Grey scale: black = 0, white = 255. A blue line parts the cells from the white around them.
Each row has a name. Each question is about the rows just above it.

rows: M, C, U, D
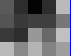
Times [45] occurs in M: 2
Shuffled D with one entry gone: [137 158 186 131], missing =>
[180]
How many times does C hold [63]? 2
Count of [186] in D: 1

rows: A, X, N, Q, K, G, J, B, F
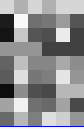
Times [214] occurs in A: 4
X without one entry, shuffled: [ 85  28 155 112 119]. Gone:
[249]
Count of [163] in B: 2
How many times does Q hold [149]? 3
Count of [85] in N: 1
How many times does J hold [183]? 2
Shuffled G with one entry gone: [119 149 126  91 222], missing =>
[229]

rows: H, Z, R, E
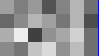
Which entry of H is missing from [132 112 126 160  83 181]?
[153]
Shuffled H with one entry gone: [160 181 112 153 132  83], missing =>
[126]
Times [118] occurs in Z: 1

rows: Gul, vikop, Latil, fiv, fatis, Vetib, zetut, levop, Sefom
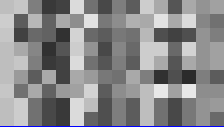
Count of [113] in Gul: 1
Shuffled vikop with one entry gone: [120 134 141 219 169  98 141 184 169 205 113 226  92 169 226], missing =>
[176]
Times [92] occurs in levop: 1
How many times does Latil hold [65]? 2
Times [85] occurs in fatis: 2

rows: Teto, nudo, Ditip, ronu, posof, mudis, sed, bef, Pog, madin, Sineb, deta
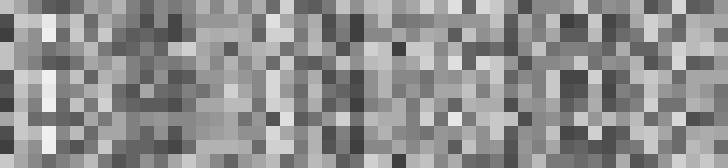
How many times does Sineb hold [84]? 5
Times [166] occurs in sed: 7
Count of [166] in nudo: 6
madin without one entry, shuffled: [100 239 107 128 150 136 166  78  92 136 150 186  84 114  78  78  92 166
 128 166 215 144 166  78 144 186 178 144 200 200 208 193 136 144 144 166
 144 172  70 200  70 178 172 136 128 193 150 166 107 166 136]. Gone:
[158]

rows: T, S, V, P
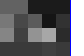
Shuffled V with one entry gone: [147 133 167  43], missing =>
[64]
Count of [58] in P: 4
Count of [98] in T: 2
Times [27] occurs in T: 3
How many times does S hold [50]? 1

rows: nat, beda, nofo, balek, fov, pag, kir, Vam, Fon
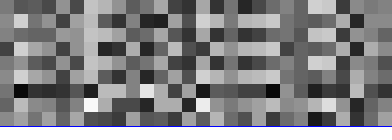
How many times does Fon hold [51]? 1
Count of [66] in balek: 3
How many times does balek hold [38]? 3
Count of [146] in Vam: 4
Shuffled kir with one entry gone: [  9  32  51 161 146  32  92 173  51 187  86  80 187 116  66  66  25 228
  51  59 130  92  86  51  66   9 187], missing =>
[45]
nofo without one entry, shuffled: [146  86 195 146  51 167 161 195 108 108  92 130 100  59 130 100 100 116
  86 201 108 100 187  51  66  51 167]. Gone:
[153]
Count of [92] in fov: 2

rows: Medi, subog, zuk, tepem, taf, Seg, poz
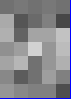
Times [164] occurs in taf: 1
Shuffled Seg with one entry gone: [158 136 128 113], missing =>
[92]
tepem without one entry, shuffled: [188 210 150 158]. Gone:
[144]
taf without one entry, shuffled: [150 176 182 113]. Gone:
[164]
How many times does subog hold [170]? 1
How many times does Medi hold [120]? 2

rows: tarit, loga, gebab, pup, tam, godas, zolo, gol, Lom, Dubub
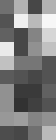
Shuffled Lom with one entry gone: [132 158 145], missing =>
[152]
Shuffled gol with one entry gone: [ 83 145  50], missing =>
[64]
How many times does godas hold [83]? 2
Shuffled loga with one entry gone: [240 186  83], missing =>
[247]
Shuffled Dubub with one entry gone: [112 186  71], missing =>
[77]
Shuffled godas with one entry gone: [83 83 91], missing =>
[71]

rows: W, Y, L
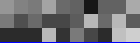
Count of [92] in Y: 2
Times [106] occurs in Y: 2
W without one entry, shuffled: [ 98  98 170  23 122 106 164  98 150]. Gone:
[130]
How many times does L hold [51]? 1
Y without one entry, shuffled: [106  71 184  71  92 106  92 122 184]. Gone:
[79]
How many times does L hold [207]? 1

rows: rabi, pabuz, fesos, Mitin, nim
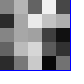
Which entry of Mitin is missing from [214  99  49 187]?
[91]
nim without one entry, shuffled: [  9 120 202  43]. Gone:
[114]
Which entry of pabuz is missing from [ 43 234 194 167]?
[175]
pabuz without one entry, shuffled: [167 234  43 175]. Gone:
[194]
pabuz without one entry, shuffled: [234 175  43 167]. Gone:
[194]
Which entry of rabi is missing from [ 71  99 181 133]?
[241]
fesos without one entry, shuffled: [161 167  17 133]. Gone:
[63]

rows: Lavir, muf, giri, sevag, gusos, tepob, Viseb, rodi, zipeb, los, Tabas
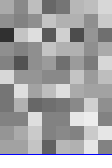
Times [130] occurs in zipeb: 5
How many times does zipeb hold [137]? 0
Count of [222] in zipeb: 1
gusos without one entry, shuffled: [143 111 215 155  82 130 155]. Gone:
[123]

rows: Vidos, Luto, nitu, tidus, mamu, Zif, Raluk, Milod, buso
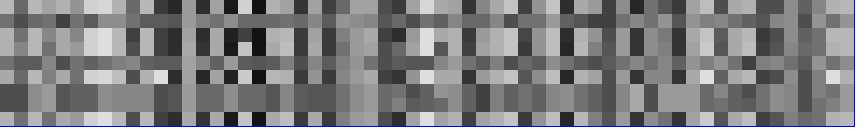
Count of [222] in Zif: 4
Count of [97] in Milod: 8
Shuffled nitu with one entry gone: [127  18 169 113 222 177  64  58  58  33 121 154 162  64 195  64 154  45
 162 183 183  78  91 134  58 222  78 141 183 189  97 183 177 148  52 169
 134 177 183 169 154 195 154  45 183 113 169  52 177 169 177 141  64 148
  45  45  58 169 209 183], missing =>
[70]
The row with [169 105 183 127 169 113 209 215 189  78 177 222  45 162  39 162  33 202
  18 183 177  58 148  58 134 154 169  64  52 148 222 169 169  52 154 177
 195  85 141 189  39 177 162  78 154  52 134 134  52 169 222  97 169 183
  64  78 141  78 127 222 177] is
Zif
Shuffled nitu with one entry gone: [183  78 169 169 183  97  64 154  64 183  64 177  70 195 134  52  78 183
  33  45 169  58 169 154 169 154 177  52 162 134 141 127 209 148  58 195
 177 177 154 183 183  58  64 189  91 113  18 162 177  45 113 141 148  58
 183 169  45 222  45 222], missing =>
[121]

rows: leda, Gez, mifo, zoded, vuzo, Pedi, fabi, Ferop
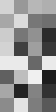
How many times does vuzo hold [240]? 0
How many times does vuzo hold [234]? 3

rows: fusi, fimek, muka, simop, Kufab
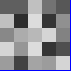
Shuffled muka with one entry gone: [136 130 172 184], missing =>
[213]
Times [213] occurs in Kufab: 1
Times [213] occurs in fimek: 0
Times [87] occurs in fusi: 1

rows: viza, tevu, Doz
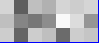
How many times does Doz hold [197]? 1
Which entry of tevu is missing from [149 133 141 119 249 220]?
[191]
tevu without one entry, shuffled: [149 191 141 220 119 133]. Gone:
[249]
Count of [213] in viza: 3
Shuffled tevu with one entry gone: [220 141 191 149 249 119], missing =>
[133]
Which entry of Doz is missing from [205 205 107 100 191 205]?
[197]
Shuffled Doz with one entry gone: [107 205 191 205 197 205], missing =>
[100]

